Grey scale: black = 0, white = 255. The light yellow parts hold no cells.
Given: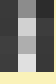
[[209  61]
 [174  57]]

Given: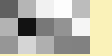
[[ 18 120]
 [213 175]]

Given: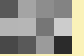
[[182 118]
 [ 89 155]]

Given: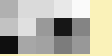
[[224 153]
 [167 162]]

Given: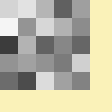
[[148 215]
 [179  98]]

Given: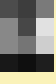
[[ 71 225]
 [117 206]]
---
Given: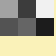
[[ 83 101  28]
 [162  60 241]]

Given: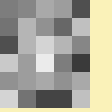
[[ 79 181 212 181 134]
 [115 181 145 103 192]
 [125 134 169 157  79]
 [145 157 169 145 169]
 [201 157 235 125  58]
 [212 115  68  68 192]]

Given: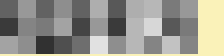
[[ 58 132 122 163  68 152  58 183 215  88 122]
 [ 98 152  98 142  98 174  88 174 183 122 152]
 [163 142  49  79 110 225 142 183 132 194 132]]

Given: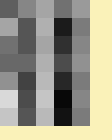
[[ 95 134 165 113 154]
 [104 104 176  76 145]
 [113  85 165  48 134]
 [145  66 185  39 123]
 [165  85 176  27 123]
 [197  85 185  18 123]
 [217  76 197   8 134]]

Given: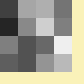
[[ 37 137 207 127]
 [ 64 166 175 116]
 [ 94  82 148 185]
 [127  82 104 239]]

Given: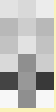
[[ 68 152  57]
 [184 205 184]
 [194 226 194]
 [217 143 205]
 [226 217 236]
 [247 143 247]]

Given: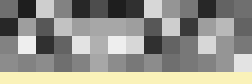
[[ 39 158  87 194 158 167 167 158  87 206  57 158 185  99]
 [111  30 206 130  39  77  30  48 215 149 120  39  99 111]
 [130 238  48  99 227 176 238 215  48  99 120 215 149 120]
 [140 130 140 111 130 167 140 120 140 111 120 130 149 227]]

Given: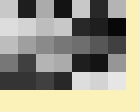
[[ 52  52  64  40 221 211 230]
 [119  64 180 171  30  19 150]
 [189 159 138 119 110  87  64]
 [200  30 171  19 200  40 180]
 [221 211 189 200  40  30   8]]
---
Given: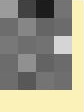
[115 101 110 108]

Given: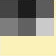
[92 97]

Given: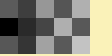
[176 175 162]

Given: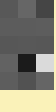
[69 92 87]

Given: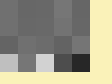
[102 115 108 118]

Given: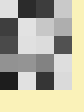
[201 199 224 146]

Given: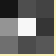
[ 67 247 111]
